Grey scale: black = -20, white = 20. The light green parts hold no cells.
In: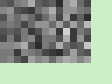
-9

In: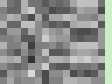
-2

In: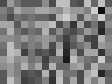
-6

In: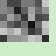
11

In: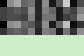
-8

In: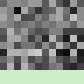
-6
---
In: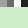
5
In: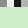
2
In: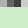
8
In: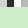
13
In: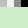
10
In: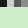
-16
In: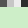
-7
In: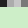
-15
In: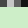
-9
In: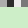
7
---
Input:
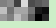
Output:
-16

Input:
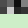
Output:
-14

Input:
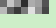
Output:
3

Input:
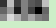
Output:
-20

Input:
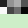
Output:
-3

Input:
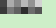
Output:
-3

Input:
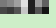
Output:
-7
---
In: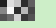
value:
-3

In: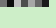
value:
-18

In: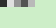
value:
15

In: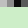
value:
2

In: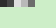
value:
-9

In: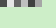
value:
16

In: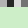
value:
-14
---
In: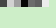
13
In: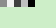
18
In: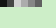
-9
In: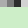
-1
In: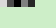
-8
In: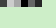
12
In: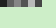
-5
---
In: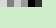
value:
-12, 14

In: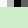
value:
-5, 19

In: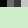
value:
11, -19

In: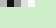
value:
19, 9

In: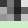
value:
15, 3

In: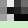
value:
-3, 5

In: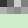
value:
0, 8

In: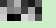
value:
-6, 12
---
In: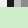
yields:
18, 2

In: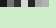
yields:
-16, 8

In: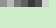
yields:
3, 13

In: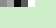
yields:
2, 20

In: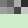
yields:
-1, 11

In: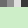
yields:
-3, -11

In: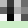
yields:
9, -7

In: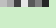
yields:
10, -14

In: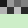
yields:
-16, -14
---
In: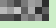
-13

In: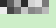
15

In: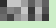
9

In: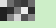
17

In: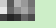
6

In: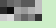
8

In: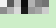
0

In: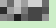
-9

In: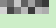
-7
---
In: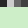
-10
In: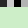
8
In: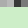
-1
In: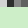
-5
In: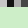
-9
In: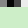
17
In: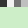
10
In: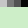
-19
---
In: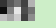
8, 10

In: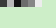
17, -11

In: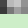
3, -11

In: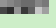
-1, -9

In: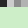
8, -14

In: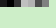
0, -16

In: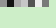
-1, 3

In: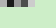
12, 8
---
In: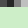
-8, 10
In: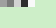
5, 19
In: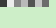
-11, -3
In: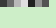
-11, -7
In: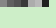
1, -15
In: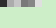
-13, 15
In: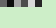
-4, -14
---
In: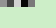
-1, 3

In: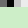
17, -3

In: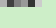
12, 8

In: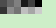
-20, -12

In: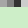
12, 6

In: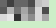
12, 14
